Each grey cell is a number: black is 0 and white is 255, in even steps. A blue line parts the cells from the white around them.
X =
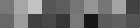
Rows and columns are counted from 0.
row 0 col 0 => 120
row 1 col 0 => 104
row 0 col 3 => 86
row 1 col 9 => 82
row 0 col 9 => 65
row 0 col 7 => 118

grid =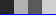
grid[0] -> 39

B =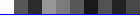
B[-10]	252
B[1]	87
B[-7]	151
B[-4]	24

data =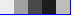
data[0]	237
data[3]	28

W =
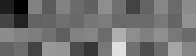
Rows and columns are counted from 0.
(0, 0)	29
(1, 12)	101
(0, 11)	134
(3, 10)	77
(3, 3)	152
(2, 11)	143
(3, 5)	75
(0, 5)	107
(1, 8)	106
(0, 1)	1
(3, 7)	120
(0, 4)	129
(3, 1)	110
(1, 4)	111
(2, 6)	132
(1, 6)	119
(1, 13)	146
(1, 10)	107

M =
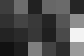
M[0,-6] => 62
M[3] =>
[17, 29, 128, 67, 44, 154]
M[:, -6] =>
[62, 49, 35, 17]
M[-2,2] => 55
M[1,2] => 57

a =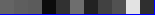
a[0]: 100
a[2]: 91
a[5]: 110
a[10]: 47

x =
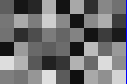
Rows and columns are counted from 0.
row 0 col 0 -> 94
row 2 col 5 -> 131
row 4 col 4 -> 52
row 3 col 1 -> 155
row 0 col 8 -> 113
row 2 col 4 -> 101
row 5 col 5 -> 15
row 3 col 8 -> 153
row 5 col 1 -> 117
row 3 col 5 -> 17
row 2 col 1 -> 45
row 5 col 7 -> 144
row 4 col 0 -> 221
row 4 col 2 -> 88
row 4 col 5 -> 178

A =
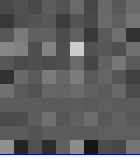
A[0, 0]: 73
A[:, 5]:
[106, 84, 97, 204, 106, 124, 106, 92, 96, 91, 140]
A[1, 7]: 106
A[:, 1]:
[81, 79, 121, 129, 75, 105, 89, 93, 77, 90, 36]
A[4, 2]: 79
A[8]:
[75, 77, 93, 112, 86, 96, 109, 88, 97, 88]
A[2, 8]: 111
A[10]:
[143, 36, 80, 45, 96, 140, 22, 76, 71, 116]
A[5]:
[49, 105, 89, 123, 103, 124, 89, 101, 86, 64]
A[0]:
[73, 81, 73, 93, 83, 106, 71, 104, 88, 107]
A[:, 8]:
[88, 95, 111, 79, 119, 86, 104, 91, 97, 96, 71]
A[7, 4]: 91
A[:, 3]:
[93, 88, 97, 131, 75, 123, 101, 90, 112, 93, 45]
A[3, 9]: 111
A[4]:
[87, 75, 79, 75, 78, 106, 69, 98, 119, 89]
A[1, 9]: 116
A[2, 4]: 76
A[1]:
[57, 79, 84, 88, 62, 84, 74, 106, 95, 116]

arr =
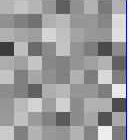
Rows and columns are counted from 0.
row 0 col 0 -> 179
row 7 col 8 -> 75
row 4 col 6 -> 160
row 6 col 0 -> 141
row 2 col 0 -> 175
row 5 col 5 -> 176
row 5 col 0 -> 195
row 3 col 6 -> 125
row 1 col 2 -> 114
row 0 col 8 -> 176
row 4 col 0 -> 172
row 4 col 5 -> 148
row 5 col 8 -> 125
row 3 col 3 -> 139
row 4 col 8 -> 96
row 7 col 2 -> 210
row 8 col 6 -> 166
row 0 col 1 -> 194
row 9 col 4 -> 147
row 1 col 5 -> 150
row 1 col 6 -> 151
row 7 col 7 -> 175
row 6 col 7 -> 126
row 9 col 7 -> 237
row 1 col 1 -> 129
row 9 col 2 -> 178
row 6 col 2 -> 97
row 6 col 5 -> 150

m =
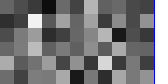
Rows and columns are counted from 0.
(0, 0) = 101
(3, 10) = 100
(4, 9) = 121
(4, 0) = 172
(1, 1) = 63
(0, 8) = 105
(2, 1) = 123
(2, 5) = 103
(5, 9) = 121
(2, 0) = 76
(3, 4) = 122
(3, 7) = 92
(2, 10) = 56
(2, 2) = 156
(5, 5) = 25
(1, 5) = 101
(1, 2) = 242
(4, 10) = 62
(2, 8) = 25
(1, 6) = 162
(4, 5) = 145
